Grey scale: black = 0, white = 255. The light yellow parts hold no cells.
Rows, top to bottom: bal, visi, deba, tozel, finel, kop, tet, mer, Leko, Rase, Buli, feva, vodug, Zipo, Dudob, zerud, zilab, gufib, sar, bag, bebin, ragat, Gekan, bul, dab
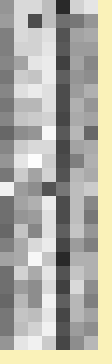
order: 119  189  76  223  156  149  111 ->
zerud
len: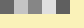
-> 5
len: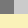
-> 2
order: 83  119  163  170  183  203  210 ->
vodug
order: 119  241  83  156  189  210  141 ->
bul
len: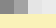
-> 4

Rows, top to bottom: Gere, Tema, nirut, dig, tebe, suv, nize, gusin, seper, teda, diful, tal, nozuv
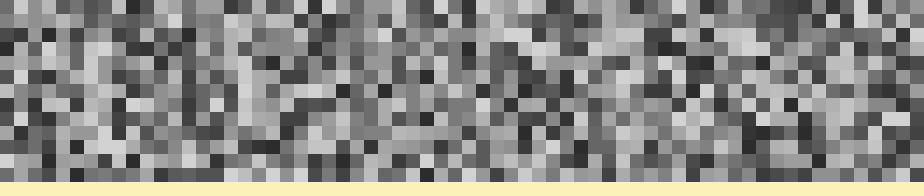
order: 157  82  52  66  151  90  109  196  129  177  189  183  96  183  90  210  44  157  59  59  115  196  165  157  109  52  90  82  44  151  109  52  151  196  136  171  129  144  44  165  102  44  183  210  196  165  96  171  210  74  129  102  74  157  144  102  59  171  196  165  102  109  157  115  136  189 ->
nize
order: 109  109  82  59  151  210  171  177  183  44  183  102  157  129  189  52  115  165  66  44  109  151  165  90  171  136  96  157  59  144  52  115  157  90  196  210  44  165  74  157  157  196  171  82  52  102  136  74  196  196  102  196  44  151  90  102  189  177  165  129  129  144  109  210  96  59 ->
tal
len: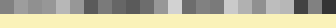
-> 24
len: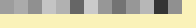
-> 13

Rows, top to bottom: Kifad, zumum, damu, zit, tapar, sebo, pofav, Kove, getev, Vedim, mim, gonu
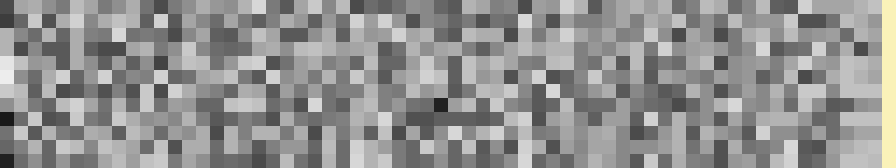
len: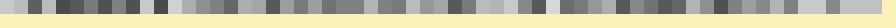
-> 63
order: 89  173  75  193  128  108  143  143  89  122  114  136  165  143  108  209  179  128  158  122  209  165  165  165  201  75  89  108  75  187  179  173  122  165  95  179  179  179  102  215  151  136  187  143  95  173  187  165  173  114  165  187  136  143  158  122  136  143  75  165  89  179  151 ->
Kifad
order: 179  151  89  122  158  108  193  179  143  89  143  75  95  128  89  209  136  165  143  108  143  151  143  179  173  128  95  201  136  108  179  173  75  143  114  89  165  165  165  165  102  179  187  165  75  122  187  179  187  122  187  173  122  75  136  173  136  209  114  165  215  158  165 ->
Kifad
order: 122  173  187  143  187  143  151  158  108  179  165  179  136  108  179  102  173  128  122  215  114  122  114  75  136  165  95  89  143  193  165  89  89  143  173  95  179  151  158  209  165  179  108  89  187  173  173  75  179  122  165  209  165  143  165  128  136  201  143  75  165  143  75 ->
damu
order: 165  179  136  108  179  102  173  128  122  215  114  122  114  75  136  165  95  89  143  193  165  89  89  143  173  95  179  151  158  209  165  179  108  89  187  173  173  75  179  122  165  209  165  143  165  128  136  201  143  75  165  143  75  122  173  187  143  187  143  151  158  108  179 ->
damu
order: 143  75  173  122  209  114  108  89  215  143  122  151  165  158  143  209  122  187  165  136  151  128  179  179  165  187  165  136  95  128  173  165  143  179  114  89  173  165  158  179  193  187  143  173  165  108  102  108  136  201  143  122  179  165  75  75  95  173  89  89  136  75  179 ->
zit
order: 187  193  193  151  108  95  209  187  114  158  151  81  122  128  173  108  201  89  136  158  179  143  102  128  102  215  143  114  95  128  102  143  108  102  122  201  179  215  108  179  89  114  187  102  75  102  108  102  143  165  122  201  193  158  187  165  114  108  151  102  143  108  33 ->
gonu

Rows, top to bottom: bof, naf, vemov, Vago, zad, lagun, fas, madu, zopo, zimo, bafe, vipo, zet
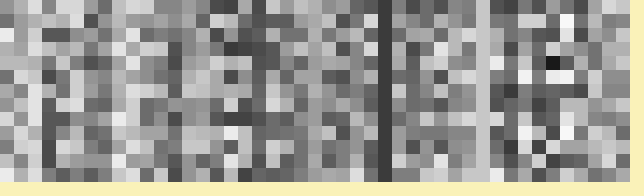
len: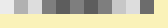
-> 11
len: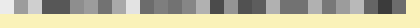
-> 29

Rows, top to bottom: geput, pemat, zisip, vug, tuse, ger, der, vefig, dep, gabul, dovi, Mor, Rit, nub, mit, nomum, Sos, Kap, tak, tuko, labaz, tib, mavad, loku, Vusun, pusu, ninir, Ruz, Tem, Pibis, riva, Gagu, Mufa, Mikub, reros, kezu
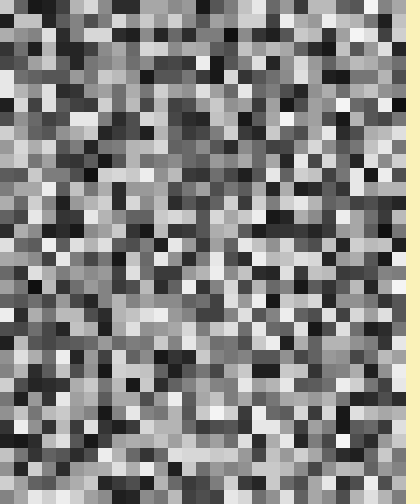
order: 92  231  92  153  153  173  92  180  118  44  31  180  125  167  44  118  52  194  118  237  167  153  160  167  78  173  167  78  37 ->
nub
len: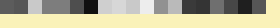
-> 19
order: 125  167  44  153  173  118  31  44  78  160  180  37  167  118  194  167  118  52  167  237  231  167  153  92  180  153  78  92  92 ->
Tem
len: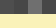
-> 4
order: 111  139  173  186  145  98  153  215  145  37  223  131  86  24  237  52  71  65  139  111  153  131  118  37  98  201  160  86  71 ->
tuse
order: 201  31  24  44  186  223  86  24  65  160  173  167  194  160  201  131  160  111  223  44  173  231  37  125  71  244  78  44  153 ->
Gagu
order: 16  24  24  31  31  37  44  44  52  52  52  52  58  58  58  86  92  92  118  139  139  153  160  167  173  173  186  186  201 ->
Sos

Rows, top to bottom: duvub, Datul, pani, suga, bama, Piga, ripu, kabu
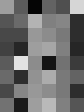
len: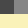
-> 2
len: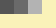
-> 3

